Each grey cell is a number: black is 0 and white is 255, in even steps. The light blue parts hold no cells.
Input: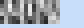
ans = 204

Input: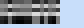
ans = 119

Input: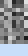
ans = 117

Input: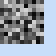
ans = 80

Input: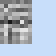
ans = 147

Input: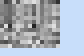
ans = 211

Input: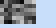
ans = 54

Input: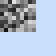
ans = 122

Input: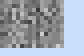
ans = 161
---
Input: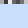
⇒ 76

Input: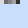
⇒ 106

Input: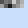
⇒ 81

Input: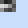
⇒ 47

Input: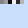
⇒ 45

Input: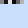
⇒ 24

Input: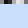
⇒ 47

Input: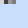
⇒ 124

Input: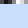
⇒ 51

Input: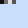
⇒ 86
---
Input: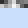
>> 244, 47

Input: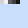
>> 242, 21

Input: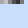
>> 195, 53

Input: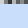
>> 209, 54

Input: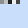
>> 238, 34

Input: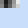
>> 234, 26

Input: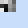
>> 233, 11

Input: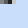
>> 200, 35

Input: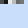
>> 232, 24
